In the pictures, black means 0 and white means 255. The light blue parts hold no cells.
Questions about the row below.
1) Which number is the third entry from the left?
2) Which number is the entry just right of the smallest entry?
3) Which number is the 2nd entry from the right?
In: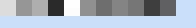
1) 173
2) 253
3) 62

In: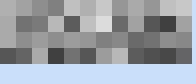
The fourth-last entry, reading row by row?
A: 93
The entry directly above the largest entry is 199
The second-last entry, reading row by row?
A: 72
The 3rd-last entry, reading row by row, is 80
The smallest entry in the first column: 87
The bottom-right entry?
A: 100
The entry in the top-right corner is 199
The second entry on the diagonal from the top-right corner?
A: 64
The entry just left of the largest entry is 191
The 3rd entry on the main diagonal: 155
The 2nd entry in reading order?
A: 162
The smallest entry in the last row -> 64

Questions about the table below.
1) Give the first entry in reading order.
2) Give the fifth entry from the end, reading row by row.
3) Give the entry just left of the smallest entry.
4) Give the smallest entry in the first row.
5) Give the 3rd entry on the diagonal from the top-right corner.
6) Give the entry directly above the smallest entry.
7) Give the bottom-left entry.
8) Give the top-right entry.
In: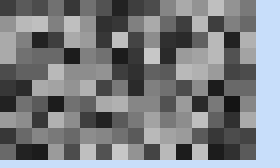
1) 62
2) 28
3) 121
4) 34
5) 185
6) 105
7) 105
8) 121
